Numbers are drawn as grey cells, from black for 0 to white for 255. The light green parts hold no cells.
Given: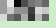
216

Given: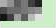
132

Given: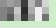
239

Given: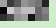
103

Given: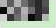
43

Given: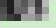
76

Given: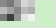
187

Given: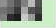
83

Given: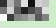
106
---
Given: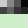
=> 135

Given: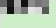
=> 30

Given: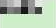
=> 179

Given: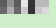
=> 145

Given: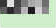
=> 224

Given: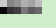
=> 133

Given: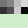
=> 131

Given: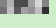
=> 176

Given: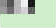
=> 83
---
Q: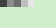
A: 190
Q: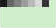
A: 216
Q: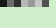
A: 198
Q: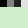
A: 33
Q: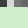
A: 116
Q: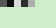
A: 44
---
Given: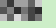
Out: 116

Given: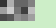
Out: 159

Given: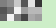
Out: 156

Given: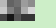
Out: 53

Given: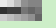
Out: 102

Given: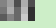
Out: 48
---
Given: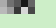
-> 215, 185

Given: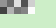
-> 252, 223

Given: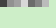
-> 215, 187

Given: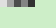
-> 223, 163

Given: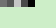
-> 198, 113

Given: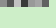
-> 194, 165

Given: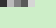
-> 213, 186
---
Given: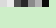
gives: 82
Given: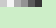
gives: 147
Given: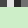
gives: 112
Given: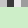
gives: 197
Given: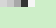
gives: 200
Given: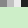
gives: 192
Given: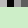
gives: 162
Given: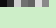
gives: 99
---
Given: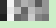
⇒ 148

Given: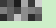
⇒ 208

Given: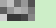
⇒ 82

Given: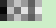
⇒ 181

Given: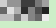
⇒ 160

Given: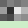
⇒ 129

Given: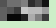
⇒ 19
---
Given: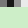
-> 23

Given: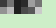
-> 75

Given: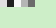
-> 248

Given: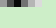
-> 114

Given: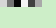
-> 243

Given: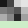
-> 136

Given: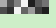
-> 155

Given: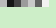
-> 201

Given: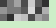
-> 76

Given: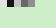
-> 196
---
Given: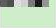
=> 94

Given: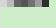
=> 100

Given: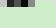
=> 80

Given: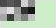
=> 62

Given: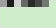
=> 71

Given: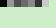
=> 79

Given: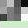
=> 81

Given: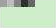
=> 130

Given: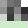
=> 72

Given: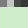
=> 124
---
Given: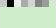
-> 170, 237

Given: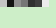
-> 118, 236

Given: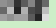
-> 176, 221

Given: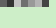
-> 111, 195

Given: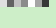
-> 139, 254

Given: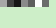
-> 138, 253

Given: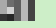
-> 94, 210

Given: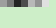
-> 77, 224

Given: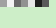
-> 145, 243
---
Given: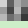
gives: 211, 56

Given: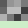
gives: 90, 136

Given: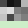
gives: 73, 126

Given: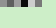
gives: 145, 120

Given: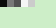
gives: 10, 203

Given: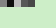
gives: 131, 71

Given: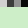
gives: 208, 8

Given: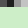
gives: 82, 195
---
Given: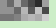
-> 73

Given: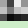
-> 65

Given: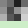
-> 105

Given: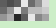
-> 107

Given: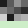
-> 90

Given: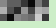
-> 10

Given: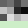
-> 112
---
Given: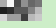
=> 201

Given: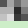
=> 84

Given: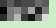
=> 220

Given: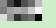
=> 7

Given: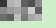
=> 178

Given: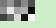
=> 244

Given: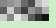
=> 20
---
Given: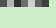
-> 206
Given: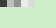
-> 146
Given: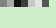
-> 200
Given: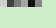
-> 165
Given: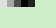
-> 78
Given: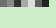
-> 221
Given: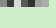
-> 49
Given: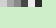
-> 71
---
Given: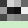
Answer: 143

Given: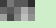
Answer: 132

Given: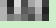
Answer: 76

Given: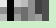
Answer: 142

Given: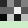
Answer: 200

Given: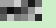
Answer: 136

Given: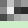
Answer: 128
